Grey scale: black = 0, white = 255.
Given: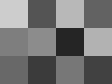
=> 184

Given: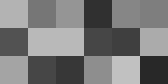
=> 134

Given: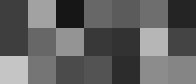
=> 110

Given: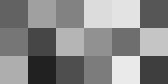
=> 227

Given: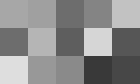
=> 132

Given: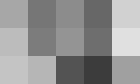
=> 103

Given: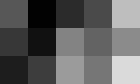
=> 74
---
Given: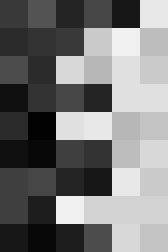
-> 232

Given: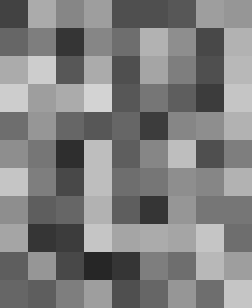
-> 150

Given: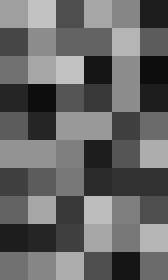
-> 29

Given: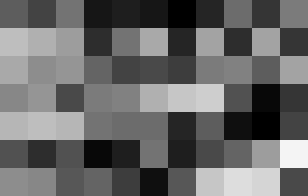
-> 123

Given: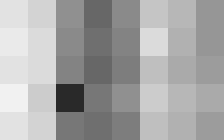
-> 150

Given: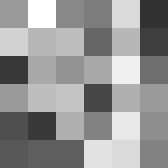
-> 50
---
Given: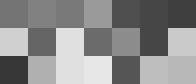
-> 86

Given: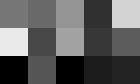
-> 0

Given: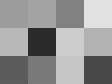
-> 121

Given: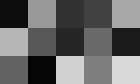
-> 209

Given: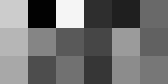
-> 54

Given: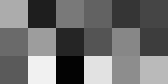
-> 226

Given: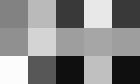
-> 15

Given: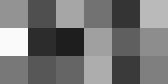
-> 173

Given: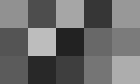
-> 62
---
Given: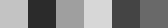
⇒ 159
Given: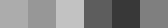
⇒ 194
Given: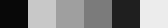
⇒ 159
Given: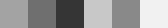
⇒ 53
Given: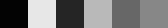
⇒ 37
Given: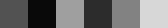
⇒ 159
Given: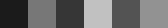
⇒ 54
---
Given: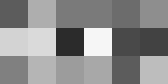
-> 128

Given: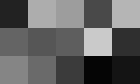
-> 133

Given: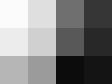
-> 182

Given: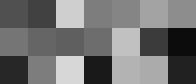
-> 39

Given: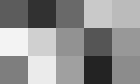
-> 126

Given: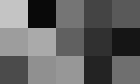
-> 75

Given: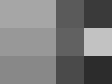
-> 136
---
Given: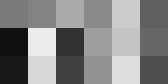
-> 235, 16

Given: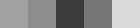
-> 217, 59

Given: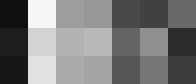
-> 245, 16

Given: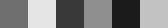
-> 229, 27

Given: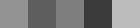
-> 188, 59

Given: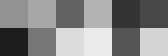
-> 234, 29
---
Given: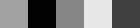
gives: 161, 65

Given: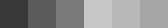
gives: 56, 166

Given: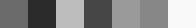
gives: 107, 249

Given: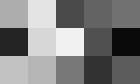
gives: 173, 92

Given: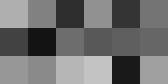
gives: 175, 159

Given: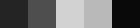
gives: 36, 9
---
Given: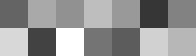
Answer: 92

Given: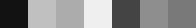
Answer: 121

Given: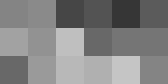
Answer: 83

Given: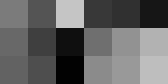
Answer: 22

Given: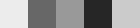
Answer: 153

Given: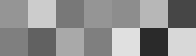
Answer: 97

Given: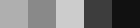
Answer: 137
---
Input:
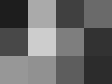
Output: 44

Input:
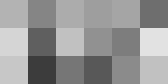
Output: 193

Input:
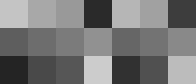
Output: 188

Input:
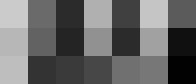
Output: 2

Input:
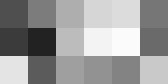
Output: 201

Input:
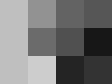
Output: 51

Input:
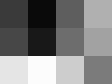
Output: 123

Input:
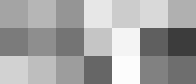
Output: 110

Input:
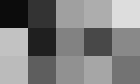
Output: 115

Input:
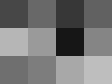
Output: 190
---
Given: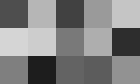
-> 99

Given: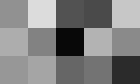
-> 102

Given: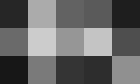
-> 52

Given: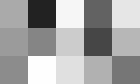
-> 224

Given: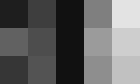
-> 17

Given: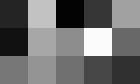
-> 112
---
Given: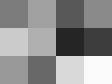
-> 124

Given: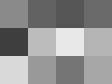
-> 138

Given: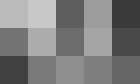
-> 186

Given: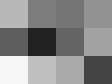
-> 184

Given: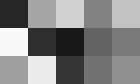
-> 38

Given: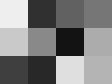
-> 238

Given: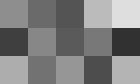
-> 142

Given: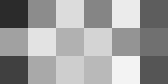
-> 43
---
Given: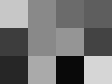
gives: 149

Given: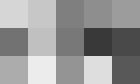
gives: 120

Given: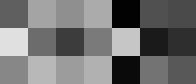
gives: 60

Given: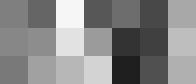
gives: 226

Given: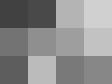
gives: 158

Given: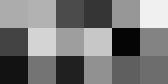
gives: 158

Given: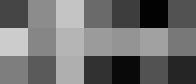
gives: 181

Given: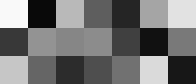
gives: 134

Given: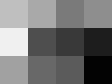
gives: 57
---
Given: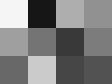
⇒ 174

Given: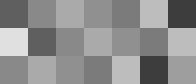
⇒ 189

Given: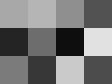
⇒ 143

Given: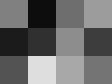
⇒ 110

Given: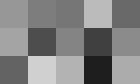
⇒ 187

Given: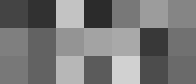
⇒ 156

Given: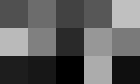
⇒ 87

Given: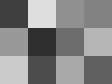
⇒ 145

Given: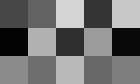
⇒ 52
